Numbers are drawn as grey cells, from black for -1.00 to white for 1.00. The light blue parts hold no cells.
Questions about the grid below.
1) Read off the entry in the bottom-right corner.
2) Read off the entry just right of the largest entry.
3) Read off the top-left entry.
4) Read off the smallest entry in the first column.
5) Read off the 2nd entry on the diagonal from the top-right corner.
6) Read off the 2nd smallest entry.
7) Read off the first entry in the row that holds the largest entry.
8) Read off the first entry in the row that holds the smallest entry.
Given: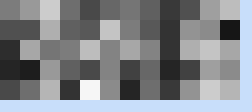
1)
0.42
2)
0.09
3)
-0.03
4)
-0.71
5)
0.09
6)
-0.77
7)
-0.43
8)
-0.37

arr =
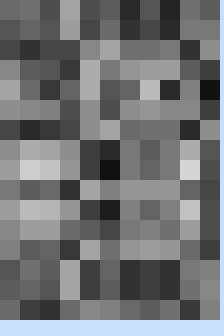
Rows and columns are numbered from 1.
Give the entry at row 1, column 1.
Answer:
-0.17
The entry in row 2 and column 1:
-0.34
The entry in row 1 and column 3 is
-0.39
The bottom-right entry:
0.00
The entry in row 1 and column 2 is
-0.12
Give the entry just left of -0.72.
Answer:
-0.34
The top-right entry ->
-0.28
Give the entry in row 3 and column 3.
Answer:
-0.45
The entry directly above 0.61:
0.35
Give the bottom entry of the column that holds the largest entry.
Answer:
-0.56
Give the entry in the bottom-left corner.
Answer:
-0.17
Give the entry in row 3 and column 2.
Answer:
-0.61
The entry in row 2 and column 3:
-0.34
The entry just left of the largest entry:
-0.06
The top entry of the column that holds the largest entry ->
-0.12
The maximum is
0.67
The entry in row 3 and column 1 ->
-0.45

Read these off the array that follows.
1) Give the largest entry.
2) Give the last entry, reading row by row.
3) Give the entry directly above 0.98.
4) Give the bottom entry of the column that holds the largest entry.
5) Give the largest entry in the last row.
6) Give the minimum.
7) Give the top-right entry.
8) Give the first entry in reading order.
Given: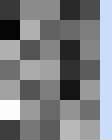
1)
0.98
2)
0.27
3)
0.27
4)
-0.51
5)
0.44
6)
-0.96
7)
-0.40
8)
-0.56

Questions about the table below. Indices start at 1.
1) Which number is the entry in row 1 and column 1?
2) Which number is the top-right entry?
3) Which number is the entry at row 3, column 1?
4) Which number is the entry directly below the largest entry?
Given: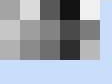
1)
0.29
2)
0.88
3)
0.39
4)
-0.03

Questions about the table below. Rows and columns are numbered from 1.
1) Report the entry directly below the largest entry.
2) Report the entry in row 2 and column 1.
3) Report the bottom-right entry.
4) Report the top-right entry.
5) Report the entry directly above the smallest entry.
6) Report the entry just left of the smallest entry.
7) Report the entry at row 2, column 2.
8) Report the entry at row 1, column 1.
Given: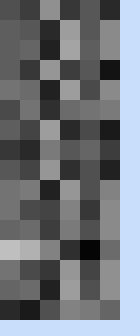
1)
-0.10
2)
-0.26
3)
-0.21
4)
-0.68
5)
-0.37
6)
-0.63
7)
-0.32
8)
-0.37
